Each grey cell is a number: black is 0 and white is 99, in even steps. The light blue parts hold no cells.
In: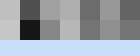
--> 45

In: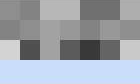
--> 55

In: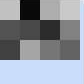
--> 50

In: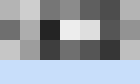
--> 57

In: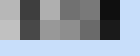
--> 10

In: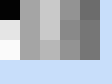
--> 46
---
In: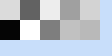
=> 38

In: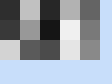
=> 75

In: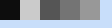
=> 79

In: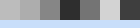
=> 67

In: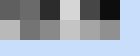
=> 41

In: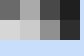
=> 66
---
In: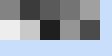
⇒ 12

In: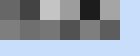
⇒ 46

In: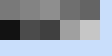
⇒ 25

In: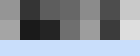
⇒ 14

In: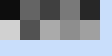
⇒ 66

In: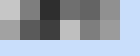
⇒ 24

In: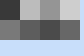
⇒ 29

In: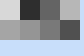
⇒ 47
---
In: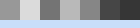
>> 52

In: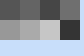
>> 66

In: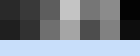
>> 30

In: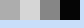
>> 83

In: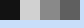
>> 81

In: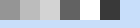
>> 38

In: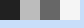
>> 73

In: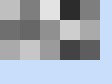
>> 60
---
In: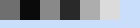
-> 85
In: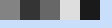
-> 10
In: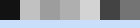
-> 45
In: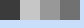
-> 44
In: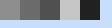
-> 13
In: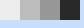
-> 16
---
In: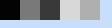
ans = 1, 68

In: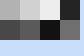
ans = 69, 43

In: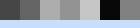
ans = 27, 50

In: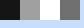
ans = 8, 43

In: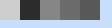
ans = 80, 34

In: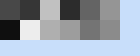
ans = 28, 54

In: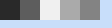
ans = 16, 51

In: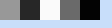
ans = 59, 1
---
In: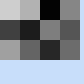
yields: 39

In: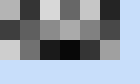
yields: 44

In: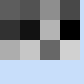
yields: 77

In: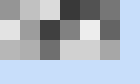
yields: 68

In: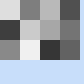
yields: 93

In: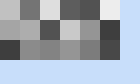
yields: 54

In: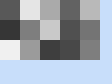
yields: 60
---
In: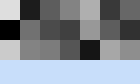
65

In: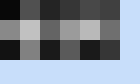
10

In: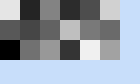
93

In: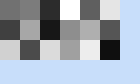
92

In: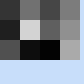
1

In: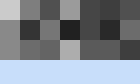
35

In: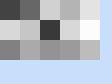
60

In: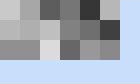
59
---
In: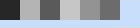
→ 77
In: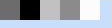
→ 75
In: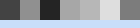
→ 71
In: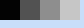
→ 32
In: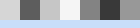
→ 51
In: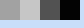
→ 77
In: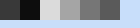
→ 64
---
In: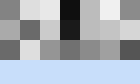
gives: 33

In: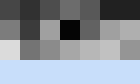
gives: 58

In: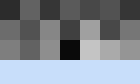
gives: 58

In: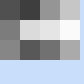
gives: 66

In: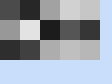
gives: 71

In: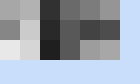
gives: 65

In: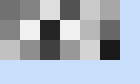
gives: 10

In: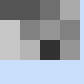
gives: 58
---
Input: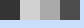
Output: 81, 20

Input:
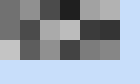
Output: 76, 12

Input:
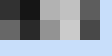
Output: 79, 8

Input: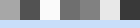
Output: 97, 22

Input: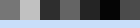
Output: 75, 2

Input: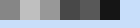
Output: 74, 8

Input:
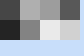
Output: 91, 14

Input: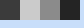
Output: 79, 14

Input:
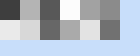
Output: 98, 24

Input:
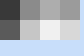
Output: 93, 22
